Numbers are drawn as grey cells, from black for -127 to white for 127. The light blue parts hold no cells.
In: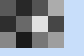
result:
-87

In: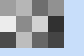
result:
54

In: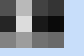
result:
57

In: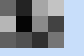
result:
-92

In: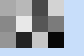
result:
56

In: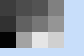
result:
-51
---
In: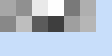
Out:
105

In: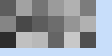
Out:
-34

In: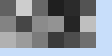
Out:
11

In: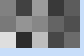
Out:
7

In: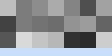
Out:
-11

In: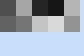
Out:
-91

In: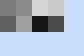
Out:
86

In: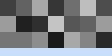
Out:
-80

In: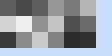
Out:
17

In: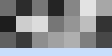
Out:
92
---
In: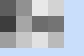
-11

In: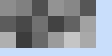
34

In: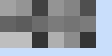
-4

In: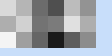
46

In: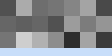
21

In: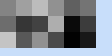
-67
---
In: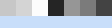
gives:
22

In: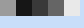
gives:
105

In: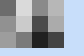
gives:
17

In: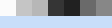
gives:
-94

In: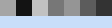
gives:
21

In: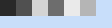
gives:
106
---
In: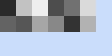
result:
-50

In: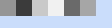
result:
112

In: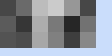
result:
75

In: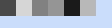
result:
21

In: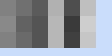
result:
49

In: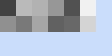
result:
23
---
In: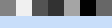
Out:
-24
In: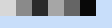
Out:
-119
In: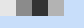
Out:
51
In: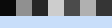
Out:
-74
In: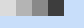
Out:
-66
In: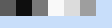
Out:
30
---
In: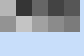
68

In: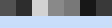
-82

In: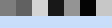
-30

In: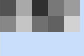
69

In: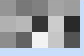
-29

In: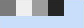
111

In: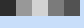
24

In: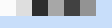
94
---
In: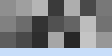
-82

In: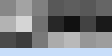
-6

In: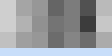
23

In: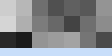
20

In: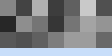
-31

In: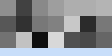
-112

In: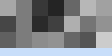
12

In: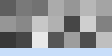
104
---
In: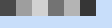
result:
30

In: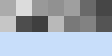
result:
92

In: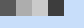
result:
45

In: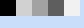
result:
81

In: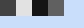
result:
98

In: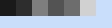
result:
-81

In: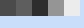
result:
-33

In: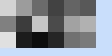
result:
28

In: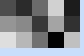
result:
-85

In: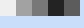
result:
35
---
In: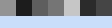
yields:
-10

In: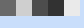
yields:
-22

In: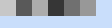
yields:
24

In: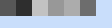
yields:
24

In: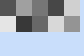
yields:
80

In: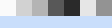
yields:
82
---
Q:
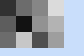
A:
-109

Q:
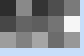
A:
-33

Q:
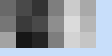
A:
14

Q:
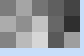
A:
66

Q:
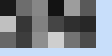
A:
-58

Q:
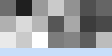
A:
40

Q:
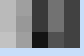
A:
-70

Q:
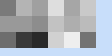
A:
66
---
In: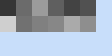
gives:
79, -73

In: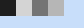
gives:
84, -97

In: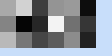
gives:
115, -122

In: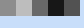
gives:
61, -104

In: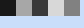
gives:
88, -103

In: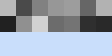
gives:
81, -94
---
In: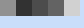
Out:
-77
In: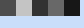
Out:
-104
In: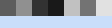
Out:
-102
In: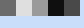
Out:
-112
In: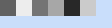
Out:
-87
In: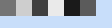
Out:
-101
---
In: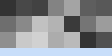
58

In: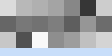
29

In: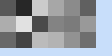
51

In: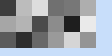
26

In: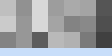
49

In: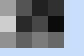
-30

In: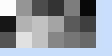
6
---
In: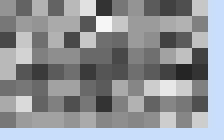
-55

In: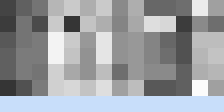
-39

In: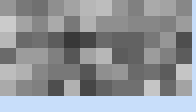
55

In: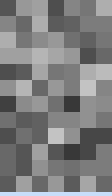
46

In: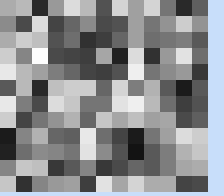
44

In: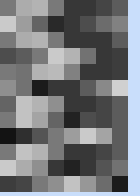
-6

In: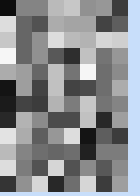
71
